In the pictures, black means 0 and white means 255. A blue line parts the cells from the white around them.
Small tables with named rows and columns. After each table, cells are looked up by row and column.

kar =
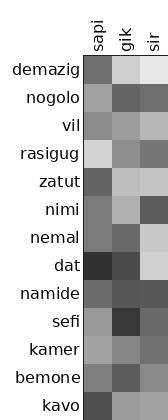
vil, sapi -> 140
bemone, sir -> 137
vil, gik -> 157
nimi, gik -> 176
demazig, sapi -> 111
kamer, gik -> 134
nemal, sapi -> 122
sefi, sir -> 105
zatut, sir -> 196
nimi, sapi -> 122
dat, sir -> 209
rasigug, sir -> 119
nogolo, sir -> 110
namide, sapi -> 108
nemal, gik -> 105
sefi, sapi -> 153

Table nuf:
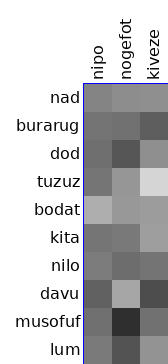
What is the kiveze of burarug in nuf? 94
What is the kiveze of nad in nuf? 143
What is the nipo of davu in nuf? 97
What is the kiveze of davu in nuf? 77
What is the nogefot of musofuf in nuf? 47
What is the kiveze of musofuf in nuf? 113
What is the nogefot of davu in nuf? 166
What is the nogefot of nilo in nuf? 109
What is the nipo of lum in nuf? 122
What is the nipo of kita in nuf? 117
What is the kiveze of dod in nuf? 143
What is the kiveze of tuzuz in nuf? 213
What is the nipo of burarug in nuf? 116
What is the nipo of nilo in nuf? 124
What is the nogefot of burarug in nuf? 113
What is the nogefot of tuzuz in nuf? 150
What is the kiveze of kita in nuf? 158

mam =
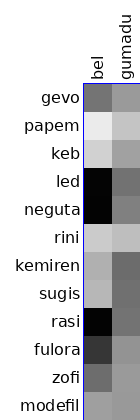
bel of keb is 209
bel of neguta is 3
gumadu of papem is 196
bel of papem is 235
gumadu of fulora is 147
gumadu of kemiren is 108
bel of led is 4
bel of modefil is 159
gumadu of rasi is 115
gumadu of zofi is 154
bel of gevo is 116
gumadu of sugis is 112
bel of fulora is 54
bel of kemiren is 176
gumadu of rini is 190
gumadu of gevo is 154
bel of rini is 203
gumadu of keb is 161

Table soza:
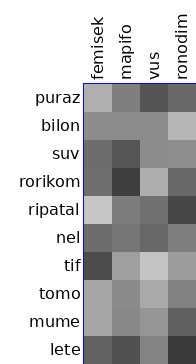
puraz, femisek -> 175
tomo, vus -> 169
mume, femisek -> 166
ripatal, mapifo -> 125
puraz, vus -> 85
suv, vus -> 140
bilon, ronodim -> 182
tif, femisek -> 76
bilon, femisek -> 140
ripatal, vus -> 113
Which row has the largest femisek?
ripatal

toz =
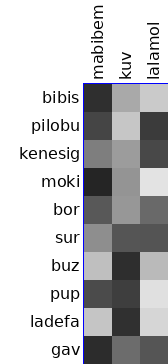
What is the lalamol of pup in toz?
224
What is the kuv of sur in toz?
85
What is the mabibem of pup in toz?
75
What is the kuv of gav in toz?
108
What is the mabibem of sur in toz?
142
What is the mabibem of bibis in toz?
47
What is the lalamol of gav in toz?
85
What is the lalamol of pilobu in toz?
59
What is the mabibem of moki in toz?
37
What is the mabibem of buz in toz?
191
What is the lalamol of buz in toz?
186
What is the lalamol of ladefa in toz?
214
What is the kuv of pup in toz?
62
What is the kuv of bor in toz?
151
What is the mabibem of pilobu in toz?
69
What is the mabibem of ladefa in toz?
197
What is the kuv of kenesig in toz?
156
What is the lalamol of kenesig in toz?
72
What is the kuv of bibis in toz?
169

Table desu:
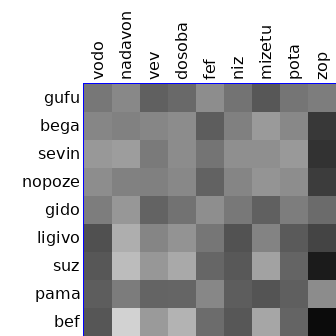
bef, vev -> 154
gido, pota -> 125
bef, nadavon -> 210
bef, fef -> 108
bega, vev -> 134
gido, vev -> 99
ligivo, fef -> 118
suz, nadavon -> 188
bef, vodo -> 86
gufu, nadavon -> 136
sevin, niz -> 143
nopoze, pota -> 141
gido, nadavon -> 151
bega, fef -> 93
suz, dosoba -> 169
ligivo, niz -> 82
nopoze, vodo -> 141
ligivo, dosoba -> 147
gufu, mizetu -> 87

